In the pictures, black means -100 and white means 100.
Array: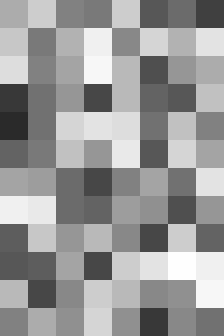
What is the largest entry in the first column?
88
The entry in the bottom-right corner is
-11
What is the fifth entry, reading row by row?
61
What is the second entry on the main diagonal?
-5
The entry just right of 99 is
88
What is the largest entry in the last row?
67
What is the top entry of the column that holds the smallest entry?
35
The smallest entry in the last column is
-50
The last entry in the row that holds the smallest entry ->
1
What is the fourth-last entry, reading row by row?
13
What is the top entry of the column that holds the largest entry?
-16
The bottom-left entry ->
1
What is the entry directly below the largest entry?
13
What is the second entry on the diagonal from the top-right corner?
40
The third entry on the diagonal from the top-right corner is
-38
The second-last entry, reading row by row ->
7
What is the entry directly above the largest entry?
61
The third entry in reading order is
1
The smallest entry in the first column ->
-67
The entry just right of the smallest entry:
-11
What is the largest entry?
99
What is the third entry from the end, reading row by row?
-56
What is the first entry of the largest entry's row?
-32
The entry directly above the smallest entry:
-56

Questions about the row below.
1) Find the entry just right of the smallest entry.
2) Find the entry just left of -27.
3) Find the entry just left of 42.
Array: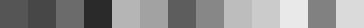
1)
42
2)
27
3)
-67

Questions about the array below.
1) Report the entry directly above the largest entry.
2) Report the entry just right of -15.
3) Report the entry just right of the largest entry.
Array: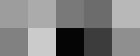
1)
34
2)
44
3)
-96

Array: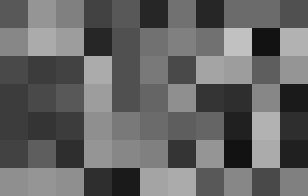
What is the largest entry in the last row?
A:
34
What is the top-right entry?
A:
-37
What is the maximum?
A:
51
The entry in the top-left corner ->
-31
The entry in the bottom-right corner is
0
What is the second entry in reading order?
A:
17
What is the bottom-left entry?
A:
12
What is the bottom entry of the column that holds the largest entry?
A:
6
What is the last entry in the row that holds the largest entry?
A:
40
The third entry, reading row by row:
0
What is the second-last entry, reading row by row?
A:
-43
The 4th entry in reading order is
-48
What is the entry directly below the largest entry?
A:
23
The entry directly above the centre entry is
-5

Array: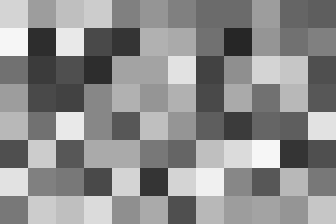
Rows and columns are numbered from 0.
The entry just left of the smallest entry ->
-11
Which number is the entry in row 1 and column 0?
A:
93
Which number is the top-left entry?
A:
66
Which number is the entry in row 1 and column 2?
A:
83
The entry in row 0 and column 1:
23
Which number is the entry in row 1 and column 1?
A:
-65
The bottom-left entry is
-6
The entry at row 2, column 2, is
-38
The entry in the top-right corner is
-26
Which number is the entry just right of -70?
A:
17
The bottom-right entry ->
55
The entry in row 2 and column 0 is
-11
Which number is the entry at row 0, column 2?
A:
50
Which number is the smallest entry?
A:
-70
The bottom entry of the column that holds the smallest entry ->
23

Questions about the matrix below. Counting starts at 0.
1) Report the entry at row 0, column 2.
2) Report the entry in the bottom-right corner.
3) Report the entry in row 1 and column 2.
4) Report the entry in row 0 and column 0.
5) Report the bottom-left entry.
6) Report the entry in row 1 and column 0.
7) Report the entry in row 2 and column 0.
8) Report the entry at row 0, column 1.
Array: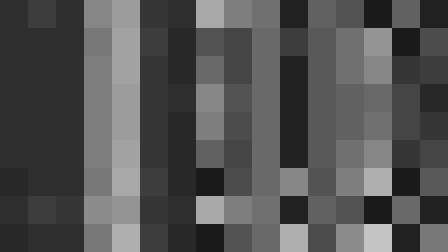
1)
-64
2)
-6
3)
-64
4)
-64
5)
-69
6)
-64
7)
-64
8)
-52
